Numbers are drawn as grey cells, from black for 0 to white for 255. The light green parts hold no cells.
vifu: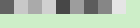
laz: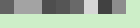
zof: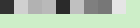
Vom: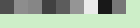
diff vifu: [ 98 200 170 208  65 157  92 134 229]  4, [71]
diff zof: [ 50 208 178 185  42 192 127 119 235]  8, [229]
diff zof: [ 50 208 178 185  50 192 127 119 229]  4, [42]
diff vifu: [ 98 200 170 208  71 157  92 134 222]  8, [229]
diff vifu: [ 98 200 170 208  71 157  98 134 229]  6, [92]
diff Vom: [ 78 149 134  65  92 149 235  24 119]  1, [141]

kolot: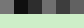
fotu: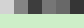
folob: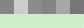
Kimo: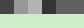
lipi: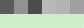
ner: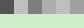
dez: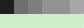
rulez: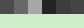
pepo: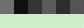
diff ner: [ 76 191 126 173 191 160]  0, [84]
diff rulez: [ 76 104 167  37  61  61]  5, [68]
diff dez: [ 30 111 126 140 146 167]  3, [146]
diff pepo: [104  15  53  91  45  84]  0, [111]
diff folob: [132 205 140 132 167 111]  5, [118]
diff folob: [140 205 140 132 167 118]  0, [132]
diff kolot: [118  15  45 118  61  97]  3, [111]

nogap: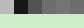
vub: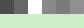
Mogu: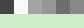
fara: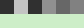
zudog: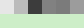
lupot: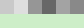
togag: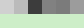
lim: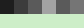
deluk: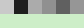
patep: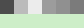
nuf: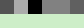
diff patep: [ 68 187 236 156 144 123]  0, [76]
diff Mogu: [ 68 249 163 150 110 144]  5, [137]
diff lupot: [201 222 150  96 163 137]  3, [103]
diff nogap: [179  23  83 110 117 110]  0, [187]
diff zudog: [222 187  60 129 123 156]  0, [230]

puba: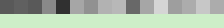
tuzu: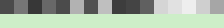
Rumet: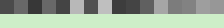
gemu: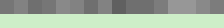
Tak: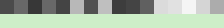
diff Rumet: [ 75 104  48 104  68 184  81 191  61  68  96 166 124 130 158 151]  2, [55]
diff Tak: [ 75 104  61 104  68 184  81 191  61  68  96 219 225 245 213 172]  2, [55]

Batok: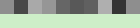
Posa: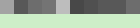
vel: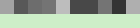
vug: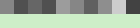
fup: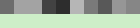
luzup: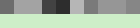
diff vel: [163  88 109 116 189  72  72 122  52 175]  7, [116]
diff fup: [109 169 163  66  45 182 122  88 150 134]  1, [163]
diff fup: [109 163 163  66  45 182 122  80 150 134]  7, [88]
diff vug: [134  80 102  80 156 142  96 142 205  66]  5, [134]

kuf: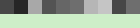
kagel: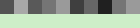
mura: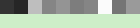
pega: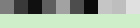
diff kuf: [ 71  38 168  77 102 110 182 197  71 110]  3, [83]
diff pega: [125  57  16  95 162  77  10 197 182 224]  8, [190]
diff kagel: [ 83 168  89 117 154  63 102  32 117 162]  9, [154]
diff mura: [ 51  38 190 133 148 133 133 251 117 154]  5, [125]

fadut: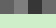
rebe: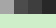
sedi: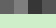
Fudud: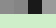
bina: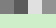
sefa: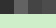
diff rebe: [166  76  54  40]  2, [62]
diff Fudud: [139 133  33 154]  2, [25]
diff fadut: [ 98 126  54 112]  3, [106]
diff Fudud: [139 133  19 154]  2, [25]
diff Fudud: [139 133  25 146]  3, [154]

